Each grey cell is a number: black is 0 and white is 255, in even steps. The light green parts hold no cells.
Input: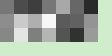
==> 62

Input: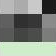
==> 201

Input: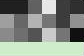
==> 97

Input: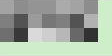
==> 148

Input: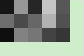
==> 38

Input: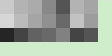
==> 171

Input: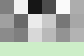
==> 22

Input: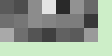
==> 140
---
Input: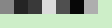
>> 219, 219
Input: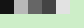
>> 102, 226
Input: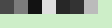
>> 223, 223
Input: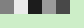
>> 28, 235
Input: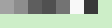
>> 80, 248
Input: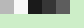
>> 26, 248
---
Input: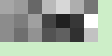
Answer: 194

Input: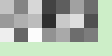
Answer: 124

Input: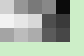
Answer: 71

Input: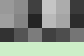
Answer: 117

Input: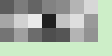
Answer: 146

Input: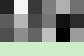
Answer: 155

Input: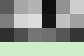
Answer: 53

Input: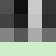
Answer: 107
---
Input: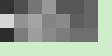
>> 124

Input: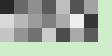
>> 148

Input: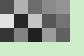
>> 131

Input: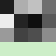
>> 66

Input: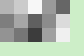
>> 118

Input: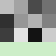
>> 226

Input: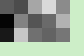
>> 198

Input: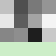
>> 142

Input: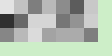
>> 185
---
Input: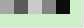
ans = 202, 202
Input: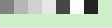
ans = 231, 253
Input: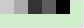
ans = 51, 204
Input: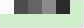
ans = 100, 251
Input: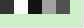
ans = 19, 252
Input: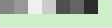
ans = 203, 240
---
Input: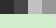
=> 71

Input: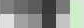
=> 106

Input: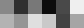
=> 47

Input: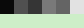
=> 80

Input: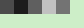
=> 28

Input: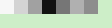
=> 212
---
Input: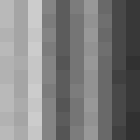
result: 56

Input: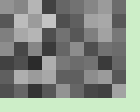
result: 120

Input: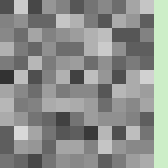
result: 130

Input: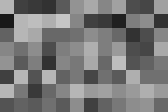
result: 134

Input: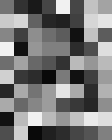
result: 92

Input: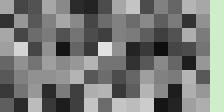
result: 123

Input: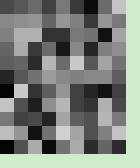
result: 164

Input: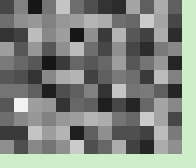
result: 44

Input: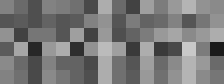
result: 173
